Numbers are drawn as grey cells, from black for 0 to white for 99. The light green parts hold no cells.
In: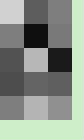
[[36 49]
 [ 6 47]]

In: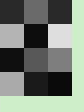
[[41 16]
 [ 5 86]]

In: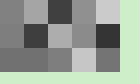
[[64 25]
 [24 67]]

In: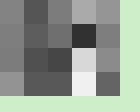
[[33 48]
 [36 43]]

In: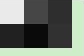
[[27 18]
 [ 4 19]]

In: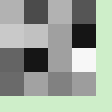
[[29 69]
 [75 62]]

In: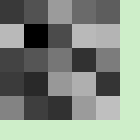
[[32 60]
 [ 0 29]]
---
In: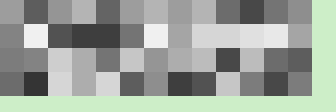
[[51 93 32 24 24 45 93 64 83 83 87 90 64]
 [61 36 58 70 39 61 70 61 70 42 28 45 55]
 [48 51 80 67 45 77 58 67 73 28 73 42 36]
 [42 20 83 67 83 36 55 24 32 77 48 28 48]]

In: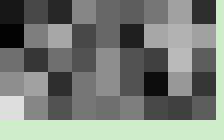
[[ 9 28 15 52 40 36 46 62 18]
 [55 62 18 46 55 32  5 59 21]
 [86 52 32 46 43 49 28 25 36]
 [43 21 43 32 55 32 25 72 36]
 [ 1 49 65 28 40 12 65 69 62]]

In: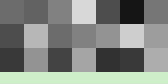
[[22 57 26 64 19 22 67]
 [30 71 42 50 57 80 61]
 [42 38 50 84 30  8 46]]

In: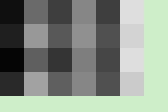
[[ 2 37 20 49 27 86]
 [ 6 41 24 52 24 86]
 [12 59 34 56 31 82]
 [16 63 37 52 31 79]]

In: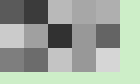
[[79 62 19 59 39]
 [35 23 72 65 68]
 [49 42 76 59 83]]

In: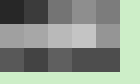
[[34 26 37 30 30]
 [15 23 45 55 48]
 [62 65 72 76 58]]

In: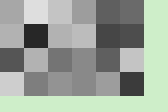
[[33 69 45 53 37 76]
 [80 49 57 53 61 23]
 [69 15 69 73 27 30]
 [65 86 76 61 37 41]]

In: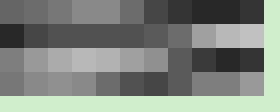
[[16 27 31 31 31 31 35 42 62 72 75]
 [39 42 46 53 53 42 27 20 16 16 20]
 [46 53 56 53 42 31 27 35 49 49 59]
 [49 59 66 72 69 62 56 35 23 16 20]]

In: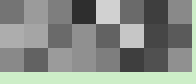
[[67 64 41 56 38 77 27 35]
 [45 60 49 18 81 41 24 53]
 [53 38 60 56 49 24 31 56]]
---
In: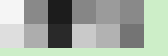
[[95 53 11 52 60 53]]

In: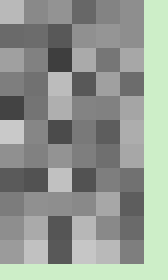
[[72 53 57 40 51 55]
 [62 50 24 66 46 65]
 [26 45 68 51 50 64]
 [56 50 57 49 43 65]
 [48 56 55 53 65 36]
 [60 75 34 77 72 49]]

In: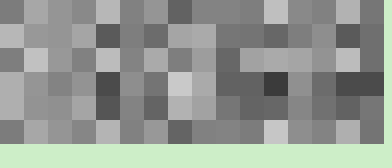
[[48 65 58 53 71 50 58 38 51 51 49 74 53 50 69 46]
 [49 75 59 50 73 51 66 49 61 40 63 66 64 57 73 43]
 [68 57 56 64 33 51 39 69 63 46 39 40 52 44 38 46]]

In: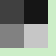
[[25  8]]

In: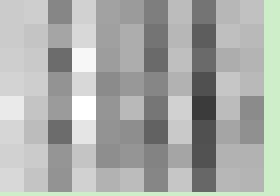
[[79 80 52 81 63 60 49 73 45 71 75]
 [80 78 42 96 61 67 41 74 41 67 70]
 [91 76 60 99 58 72 46 81 23 73 54]
 [81 79 58 76 55 58 51 64 32 69 69]]

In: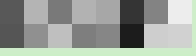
[[34 70 47 69 65 20 51 92]]
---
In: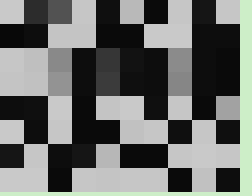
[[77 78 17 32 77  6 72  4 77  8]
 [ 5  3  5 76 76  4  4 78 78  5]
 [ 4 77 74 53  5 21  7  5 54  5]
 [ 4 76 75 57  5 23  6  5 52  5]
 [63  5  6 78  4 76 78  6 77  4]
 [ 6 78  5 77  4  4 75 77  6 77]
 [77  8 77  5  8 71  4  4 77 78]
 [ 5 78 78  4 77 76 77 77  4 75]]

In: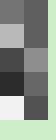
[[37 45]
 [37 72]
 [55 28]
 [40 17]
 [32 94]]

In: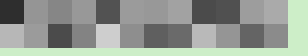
[[66 18 58 52 59 32 60 59 63 29 31 61]
 [54 71 60 29 51 80 55 37 41 72 58 39]]

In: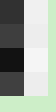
[[93 19]
 [92 24]
 [95  7]
 [92 25]]

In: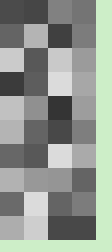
[[45 29 27 50]
 [48 39 70 25]
 [60 79 34 78]
 [65 23 36 85]
 [61 75 56 20]
 [49 70 39 28]
 [66 40 34 85]
 [39 69 59 58]
 [48 41 85 39]
 [28 67 80 28]]

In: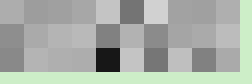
[[68 67 61 62 65 76 45 81 63 62]
 [73 55 66 70 72 50 69 54 64 66]
 [66 53 70 68 67  9 76 46 74 50]]

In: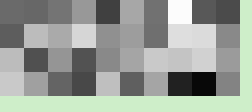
[[29 41 40 45 59 25 65 44 98 34]
 [53 36 73 66 83 56 61 43 86 85]
 [60 73 31 58 32 53 64 78 76 81]
 [51 78 62 39 28 74 37 64 13  3]]
